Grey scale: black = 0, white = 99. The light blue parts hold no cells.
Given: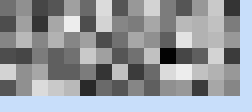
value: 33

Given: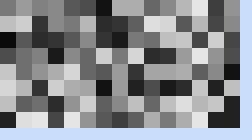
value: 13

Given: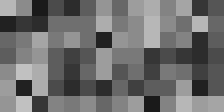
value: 58

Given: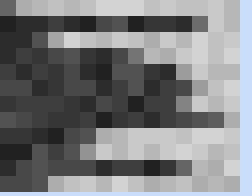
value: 28

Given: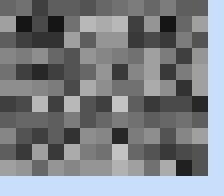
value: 62
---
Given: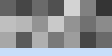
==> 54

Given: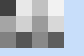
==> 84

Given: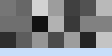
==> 50

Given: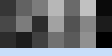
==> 11

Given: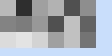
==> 38

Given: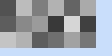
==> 25

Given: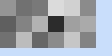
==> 66

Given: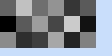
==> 7
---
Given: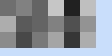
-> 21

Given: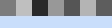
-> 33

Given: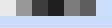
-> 23

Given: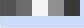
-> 32

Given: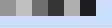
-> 20

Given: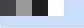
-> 26

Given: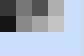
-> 21
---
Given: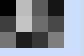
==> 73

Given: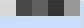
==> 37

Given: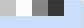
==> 98

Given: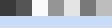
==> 88

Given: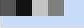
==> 7

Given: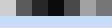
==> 28

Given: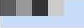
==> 59

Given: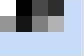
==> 0

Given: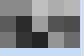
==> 74

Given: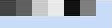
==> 91
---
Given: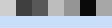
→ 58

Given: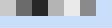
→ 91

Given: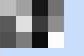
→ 35

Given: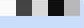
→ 71

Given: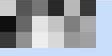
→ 72

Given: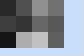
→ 24
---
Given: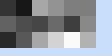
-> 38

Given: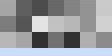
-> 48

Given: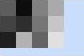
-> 26

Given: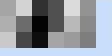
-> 68

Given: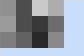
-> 60

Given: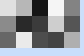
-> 54

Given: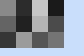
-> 39

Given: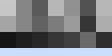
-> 64
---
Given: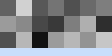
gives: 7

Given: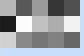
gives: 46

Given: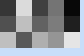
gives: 68

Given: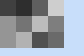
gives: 31

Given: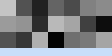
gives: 68

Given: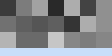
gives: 41
